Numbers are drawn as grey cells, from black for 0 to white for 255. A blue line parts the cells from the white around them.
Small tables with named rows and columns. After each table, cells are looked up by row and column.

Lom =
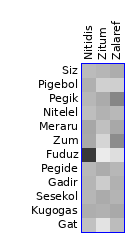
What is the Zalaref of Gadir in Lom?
177
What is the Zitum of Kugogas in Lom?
177
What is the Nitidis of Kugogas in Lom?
174
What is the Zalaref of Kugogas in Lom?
169
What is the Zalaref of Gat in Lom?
188
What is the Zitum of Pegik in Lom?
171
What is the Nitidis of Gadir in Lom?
181
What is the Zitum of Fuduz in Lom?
235
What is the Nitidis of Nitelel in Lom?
190
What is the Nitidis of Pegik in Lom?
183
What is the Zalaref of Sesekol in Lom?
180
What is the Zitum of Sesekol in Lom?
171
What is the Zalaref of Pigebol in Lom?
207
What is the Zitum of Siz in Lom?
182
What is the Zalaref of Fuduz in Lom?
222
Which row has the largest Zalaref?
Fuduz

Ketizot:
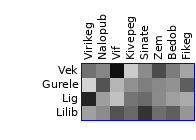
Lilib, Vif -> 82
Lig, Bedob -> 159
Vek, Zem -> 76
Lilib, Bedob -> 95
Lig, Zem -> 139
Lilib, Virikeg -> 160
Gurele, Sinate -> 127
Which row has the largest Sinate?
Vek

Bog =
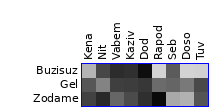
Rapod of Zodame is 9
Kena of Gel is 86
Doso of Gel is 121
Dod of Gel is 55
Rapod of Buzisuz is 211
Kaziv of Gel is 61
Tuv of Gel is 73
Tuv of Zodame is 84
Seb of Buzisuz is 91
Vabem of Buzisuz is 44
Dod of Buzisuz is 14
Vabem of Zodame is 102
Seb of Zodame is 169
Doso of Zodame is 177

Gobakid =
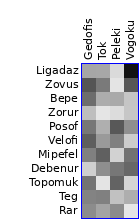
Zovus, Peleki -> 228
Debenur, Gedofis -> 207
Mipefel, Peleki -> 210
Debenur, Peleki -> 119
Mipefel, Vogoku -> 114
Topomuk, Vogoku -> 212
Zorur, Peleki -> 220
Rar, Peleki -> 139
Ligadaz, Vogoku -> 18
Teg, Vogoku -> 174
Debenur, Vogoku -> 103
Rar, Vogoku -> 230
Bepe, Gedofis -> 109
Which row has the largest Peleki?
Zovus

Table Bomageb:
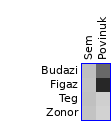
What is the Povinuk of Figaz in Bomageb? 39
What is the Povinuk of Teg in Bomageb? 207
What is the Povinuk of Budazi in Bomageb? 104
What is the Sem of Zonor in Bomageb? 195
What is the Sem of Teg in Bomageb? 192
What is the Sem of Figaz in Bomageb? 194
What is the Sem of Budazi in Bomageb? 191
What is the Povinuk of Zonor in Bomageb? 210

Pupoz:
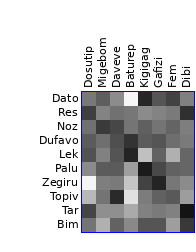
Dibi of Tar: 20
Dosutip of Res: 63
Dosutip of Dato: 120
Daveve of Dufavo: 79
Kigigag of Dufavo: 92
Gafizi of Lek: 98
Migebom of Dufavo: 111
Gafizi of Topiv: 97
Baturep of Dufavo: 51
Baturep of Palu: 159
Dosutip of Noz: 112
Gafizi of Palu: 73
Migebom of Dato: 94
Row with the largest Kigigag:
Lek

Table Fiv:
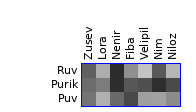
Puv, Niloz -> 140
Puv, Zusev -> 116
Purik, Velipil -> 79
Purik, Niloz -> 74
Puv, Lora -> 176
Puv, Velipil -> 159
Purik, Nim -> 46
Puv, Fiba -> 72

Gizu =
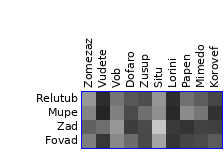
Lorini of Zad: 58
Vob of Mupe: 128
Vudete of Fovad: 55
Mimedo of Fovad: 74
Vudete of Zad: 110
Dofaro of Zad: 61
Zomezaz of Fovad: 125
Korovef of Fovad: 91

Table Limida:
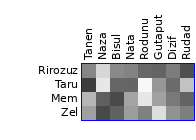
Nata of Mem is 164
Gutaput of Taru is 151
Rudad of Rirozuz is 80
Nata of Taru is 101
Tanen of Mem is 182
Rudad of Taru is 194
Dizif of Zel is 146
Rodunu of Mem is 231
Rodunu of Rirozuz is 103
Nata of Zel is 157

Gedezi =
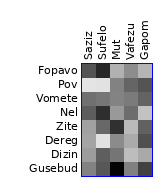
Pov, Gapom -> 84
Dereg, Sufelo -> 225
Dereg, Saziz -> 164
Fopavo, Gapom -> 181
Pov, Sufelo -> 226
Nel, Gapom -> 194
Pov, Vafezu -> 101

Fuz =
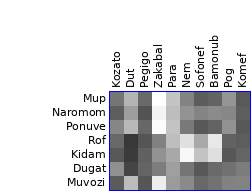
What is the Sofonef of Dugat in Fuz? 88
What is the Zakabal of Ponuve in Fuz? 252
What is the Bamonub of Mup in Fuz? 99
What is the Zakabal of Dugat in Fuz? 125
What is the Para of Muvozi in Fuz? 155
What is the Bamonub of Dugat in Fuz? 106
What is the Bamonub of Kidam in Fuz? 223
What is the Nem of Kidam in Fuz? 248
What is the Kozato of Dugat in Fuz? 144
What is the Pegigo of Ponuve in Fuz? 103
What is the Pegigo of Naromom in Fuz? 83
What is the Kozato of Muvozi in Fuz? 91
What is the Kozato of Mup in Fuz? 117
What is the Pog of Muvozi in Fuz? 130
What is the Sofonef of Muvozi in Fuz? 104
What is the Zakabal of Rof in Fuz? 129
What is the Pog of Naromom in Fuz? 135

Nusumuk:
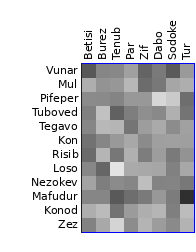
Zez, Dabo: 156
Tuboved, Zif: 143
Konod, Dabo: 181
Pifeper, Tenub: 132
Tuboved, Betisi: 128
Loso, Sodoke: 129
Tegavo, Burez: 184
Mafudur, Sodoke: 124
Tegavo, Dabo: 170
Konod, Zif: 174
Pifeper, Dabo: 215
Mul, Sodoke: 166
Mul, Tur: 174
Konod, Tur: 188
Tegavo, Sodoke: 140
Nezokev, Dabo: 131
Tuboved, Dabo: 137
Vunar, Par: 160
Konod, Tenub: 114
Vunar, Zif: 100

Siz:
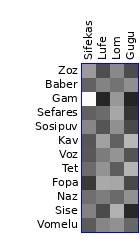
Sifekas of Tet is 108
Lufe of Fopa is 169
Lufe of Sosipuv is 85
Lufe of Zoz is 78
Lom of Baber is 115
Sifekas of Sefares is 96
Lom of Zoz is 137
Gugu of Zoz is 76
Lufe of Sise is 75

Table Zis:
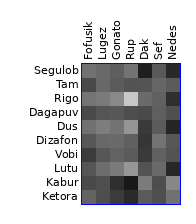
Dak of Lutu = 83
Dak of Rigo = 106
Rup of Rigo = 199
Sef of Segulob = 89
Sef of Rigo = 97
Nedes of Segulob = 41
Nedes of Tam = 91
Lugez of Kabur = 79
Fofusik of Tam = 73
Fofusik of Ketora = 99
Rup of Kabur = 24
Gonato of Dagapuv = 88
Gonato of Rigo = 137
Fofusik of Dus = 113
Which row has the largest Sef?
Dizafon

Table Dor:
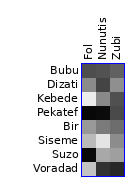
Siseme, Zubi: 140
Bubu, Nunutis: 82
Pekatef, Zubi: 74
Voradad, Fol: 195
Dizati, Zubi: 143
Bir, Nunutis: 123
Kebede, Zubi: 80
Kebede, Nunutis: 137

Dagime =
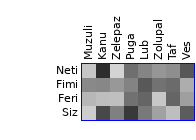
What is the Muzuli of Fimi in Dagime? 137
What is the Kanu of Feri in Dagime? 190
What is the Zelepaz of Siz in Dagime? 128
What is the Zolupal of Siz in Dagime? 161
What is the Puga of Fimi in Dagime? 131
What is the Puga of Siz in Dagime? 57
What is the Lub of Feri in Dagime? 101
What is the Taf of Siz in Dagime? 190
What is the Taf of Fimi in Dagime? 107
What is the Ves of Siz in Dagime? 92
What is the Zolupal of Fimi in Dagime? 114

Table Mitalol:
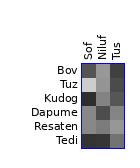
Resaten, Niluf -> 123
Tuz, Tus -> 75
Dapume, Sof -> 136
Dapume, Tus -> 132
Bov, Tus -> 64
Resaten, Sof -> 136

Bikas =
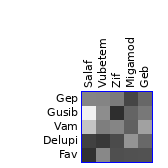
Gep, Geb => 103
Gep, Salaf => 133
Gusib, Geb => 120
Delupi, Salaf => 65
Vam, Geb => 161
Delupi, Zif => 75
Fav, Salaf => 49
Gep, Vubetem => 132

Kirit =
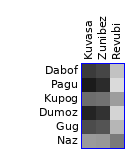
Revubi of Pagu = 218
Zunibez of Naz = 152
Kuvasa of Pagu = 27
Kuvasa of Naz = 155
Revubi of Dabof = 194
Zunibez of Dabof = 70
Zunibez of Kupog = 113
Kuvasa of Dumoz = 36
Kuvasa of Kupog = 109
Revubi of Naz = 122
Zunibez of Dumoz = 50
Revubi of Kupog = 157
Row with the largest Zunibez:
Naz

